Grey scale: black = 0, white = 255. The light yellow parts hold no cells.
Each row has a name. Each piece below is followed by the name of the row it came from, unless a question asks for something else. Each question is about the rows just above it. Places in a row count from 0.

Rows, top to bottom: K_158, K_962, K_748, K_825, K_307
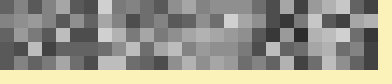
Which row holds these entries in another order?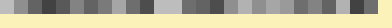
K_307
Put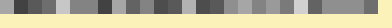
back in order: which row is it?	K_158
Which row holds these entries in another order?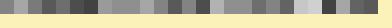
K_158
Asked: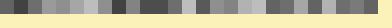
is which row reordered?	K_307
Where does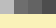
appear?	K_307
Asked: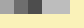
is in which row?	K_307

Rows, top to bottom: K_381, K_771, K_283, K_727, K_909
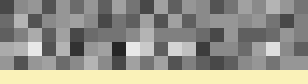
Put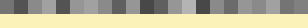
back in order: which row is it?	K_771
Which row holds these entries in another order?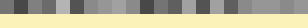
K_771
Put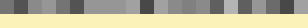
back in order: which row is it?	K_909
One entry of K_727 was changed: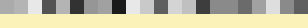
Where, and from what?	8, [38]

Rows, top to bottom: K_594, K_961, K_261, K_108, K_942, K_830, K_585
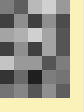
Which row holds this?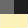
K_830
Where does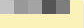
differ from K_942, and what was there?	2, [153]

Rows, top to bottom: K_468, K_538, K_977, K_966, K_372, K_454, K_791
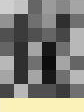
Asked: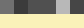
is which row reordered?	K_791
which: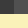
K_977
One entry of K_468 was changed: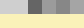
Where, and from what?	1, [195]
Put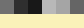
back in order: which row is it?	K_966

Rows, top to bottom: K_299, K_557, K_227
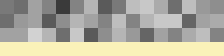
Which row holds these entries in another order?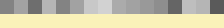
K_227
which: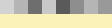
K_227
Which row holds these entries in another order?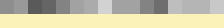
K_227
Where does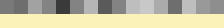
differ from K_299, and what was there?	8, [121]
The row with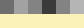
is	K_299
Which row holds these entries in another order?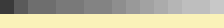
K_299

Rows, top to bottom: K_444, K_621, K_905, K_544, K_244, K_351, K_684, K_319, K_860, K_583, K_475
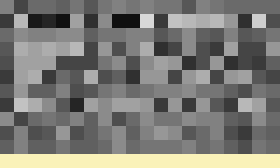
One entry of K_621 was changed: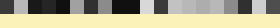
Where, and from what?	16, [151]
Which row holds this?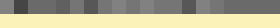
K_444
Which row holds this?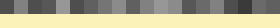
K_583
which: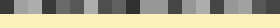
K_351
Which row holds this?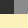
K_621
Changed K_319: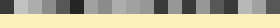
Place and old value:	8, [161]

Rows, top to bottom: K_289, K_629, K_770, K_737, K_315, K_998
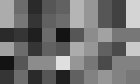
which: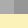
K_737
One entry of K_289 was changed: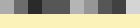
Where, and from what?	4, [97]
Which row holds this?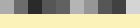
K_289
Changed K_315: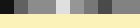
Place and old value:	1, [86]
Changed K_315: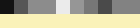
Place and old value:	4, [223]
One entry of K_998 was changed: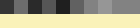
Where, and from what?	9, [119]
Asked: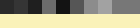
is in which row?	K_770

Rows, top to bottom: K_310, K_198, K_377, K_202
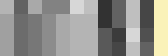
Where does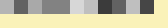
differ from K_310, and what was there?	7, [50]
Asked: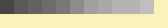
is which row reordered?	K_202
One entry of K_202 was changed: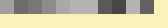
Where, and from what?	9, [191]

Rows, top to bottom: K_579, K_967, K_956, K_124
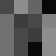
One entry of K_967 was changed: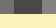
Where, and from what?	1, [60]
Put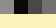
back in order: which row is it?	K_124
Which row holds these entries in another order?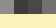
K_956

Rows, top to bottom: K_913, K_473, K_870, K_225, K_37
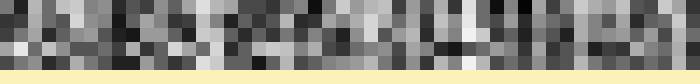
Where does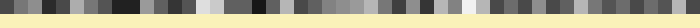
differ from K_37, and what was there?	40, [84]
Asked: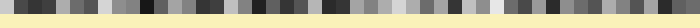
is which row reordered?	K_473
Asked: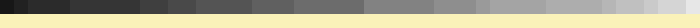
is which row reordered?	K_473
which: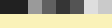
K_37
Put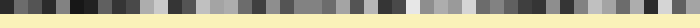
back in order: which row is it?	K_473

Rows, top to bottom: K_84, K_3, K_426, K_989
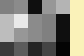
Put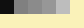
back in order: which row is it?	K_426
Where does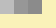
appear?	K_426
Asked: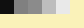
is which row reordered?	K_3

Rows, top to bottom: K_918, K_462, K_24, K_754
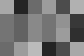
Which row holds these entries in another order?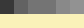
K_462
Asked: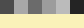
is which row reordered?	K_754

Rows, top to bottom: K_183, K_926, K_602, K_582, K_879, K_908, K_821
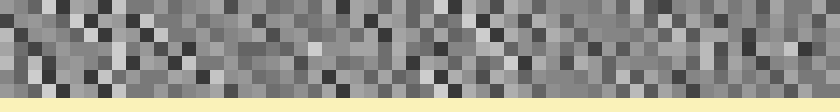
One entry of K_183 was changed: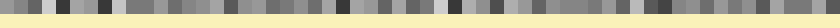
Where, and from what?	16, [78]
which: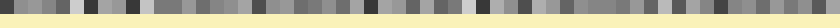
K_926
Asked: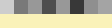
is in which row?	K_582
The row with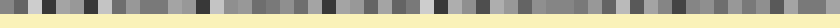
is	K_908
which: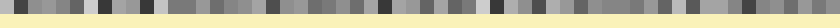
K_602
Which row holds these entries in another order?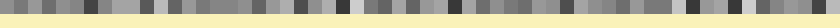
K_602

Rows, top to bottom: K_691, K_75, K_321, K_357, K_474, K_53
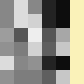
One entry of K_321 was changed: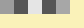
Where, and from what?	2, [238]
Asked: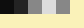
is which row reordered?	K_691

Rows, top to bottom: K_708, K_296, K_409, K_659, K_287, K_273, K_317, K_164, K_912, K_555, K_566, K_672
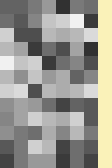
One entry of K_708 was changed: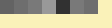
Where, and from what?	1, [99]
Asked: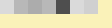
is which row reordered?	K_317
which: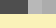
K_409
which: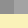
K_164
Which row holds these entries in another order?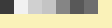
K_296

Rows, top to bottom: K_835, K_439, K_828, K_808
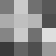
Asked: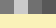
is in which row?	K_835
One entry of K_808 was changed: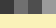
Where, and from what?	1, [100]

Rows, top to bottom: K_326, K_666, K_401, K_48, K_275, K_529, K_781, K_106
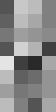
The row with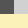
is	K_48
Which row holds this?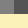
K_106
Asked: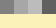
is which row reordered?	K_666
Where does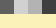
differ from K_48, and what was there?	0, [84]

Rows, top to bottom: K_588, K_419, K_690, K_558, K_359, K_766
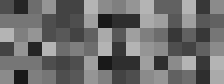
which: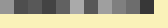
K_690
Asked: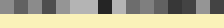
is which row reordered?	K_588
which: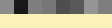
K_766

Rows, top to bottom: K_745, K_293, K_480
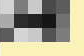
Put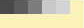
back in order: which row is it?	K_745
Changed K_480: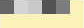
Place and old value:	0, [92]
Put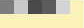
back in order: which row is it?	K_745
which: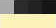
K_293
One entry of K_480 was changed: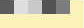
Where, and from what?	1, [212]
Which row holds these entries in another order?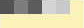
K_480

